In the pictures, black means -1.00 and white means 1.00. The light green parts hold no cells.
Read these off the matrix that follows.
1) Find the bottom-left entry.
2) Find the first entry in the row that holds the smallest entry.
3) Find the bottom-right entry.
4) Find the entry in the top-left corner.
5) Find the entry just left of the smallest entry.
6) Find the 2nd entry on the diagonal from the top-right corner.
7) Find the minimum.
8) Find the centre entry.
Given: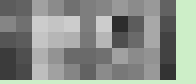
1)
-0.54
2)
0.04
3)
-0.60
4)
-0.28
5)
0.60
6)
0.32
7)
-0.65
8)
-0.06

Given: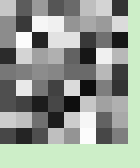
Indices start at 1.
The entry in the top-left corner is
0.56
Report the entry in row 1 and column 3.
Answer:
0.21
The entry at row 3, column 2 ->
0.98
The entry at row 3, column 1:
0.10
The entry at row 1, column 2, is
-0.28
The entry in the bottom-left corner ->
-0.44
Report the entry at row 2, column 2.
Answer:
-0.55
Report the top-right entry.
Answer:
-0.60

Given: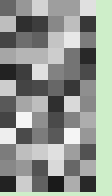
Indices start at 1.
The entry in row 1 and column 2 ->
0.18
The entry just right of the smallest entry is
0.36
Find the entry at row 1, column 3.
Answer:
0.65
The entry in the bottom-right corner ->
-0.69
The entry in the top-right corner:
0.76
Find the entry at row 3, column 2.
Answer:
-0.14
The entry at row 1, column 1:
-0.20
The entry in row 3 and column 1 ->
-0.47
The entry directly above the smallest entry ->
0.70
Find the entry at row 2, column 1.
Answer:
0.48
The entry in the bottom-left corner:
-0.74
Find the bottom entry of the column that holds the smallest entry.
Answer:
-0.80
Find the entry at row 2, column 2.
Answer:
-0.63
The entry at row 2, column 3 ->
-0.52

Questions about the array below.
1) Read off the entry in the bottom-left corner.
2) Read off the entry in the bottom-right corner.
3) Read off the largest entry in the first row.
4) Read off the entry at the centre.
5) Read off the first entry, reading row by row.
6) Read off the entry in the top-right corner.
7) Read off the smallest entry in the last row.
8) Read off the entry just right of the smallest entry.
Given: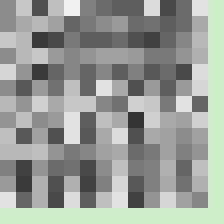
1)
0.77
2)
0.05
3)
0.88
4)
0.05
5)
0.10
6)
0.77
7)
-0.49
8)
0.62

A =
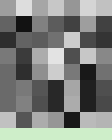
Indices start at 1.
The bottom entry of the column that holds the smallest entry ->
-0.33
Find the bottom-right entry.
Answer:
0.41
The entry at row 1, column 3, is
0.30
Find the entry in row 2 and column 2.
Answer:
-0.86
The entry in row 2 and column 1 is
-0.22
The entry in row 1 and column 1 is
0.24
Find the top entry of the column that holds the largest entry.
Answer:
0.56
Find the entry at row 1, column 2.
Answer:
0.73
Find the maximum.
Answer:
0.78
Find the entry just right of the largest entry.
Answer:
-0.38
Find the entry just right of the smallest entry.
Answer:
0.01
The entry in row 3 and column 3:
-0.28
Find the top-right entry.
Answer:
0.51
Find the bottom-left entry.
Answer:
0.51
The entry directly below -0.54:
-0.64
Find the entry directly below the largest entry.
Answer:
0.61
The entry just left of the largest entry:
0.35
